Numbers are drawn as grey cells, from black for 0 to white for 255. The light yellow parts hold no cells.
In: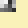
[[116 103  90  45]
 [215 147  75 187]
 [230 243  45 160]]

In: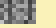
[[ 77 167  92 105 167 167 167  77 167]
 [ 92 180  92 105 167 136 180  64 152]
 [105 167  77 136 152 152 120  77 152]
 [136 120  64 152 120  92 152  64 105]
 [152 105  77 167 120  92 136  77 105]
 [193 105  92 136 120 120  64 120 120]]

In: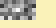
[[ 59 134 179 150 165 191 134  95  59]
 [108 120 108 134 108 120  95 134 150]
 [150 108 150  95 134 165  95 134 150]
 [179 179 120 207 249 165  59 120 207]
 [222  83 222 120  83 191 165  71 207]]

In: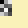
[[  4 163 232]
 [ 64 248  49]
 [194  93 108]
 [206 148  77]]

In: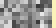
[[ 72 177 102 204 190 164 118 148 164 118  88 204 190]
 [134 204 190 102 102 148 148 118 148 164 231 190 164]
 [164 216 216  72  88 148 134  88 134 134 231 190 118]
 [177 177 177 134 134 177 164 102 148 164 164 148 134]
 [190 102 177 118 190 134 134 102 148  58  72 118  88]
 [204 148 216  72 134 102 118 102 134  58 204 118  88]
 [216 102 164 164 148 190 204 118 164 216  88  88 102]]

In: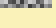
[[135 106 165 135  90 121 177  62 106 165  74 149 121]
 [189 204  90  74 165  62 149 204 189  90 121 204 177]]

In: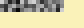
[[ 81  52 135 175 107 135  68  95  81 160 175  81 122 175  68 135]
 [148  52 175  68   9 107 148 160 107 175  68 160 107 148  37 207]
 [207 135  37  95  22 191  95 191 207 135  52  95 148 107 122 148]]

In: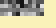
[[ 74 127  59 103  34  20 185  74 143  87  87]
 [115 115 127 115 103 143 143 127 127 127 159]
 [143 171 225  87  34 197 171 185 197 115  74]
 [185 197 143  87 159  20  74 103 171  59 225]]
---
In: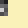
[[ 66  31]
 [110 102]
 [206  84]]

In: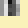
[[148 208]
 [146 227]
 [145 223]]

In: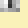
[[216 248]
 [210 228]
 [164 187]]

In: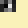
[[108  42]
 [ 33   4]
 [ 34 108]]

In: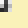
[[244  69]
 [185  55]
 [ 40  59]]

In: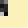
[[ 72 127]
 [ 21  40]
 [ 56  41]]

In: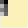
[[ 86   1]
 [182  82]
 [129  90]]

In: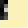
[[ 32   1]
 [ 21 113]
 [  5 205]]
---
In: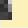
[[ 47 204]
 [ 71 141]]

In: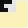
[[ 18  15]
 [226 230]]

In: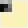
[[191 168]
 [ 29 122]]

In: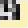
[[ 45 186]
 [ 19 226]]

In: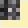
[[ 35 101]
 [ 46  75]]

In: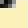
[[ 10  47]
 [ 37 108]]
